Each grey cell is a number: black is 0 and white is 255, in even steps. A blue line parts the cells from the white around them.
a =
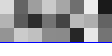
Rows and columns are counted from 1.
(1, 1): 218
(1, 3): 158
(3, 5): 138
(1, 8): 26
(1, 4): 202
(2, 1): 179
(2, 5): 68

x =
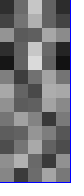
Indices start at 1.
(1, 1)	47
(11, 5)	76
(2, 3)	176
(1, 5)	44
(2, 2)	116
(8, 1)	145
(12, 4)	58
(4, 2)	98
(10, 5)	86
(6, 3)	113
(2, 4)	98
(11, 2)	117
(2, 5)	67
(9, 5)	122
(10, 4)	125
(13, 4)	165
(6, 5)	116
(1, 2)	107
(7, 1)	168
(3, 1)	148

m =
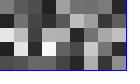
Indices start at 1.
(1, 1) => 124
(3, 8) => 168
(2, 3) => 69
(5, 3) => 104
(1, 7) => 112
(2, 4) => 48
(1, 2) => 90
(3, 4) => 179
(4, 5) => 98
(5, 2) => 84
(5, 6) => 39
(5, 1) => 76
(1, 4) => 34
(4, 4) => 248

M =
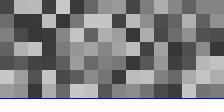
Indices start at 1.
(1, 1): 71
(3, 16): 78
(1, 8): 148
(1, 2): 184
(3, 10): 56
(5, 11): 88
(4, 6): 150
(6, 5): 73
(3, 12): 73
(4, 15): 139
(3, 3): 55
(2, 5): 55
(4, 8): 134
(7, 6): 199
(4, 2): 176
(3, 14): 144
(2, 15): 96
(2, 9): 67
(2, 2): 55
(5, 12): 151
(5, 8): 127
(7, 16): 124
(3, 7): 98
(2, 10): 185
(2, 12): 78
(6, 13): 105
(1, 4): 63
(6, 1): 199
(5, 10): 56
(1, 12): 173
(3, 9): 158
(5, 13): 63
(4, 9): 163
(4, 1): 99

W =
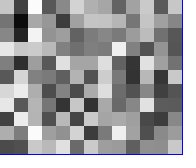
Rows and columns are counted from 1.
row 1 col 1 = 198
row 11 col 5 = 224
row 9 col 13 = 136
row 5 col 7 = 165
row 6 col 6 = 179
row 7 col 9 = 108
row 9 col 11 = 73
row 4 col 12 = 148
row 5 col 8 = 222
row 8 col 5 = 52
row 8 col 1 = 231
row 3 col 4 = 147
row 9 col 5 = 185
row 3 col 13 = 87
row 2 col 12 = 160
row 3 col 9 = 122
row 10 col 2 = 125
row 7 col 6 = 75
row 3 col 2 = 36
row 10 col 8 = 122
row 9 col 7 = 202
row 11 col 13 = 201
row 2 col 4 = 151
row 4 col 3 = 203
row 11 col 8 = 158
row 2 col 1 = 116
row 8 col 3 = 181
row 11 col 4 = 185
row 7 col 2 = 236
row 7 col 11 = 135
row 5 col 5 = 224
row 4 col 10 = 129
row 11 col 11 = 144
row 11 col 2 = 80
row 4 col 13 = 85

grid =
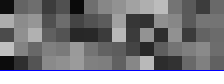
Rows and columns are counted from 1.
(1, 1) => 14
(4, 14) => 127
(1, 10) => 162
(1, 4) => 60
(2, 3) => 150
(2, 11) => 50
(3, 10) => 59
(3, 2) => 144
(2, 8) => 92
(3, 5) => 83
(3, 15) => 99
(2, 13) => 135
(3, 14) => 59
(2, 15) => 117
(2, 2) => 140
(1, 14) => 89
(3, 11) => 147
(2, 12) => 143
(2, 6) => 68
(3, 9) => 184
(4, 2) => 131
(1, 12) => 188
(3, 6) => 39
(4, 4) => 128
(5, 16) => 97

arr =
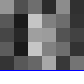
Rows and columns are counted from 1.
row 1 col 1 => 150
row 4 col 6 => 51
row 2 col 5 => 109
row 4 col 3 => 198
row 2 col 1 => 88
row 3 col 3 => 159
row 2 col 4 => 128
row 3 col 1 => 70
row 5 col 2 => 88
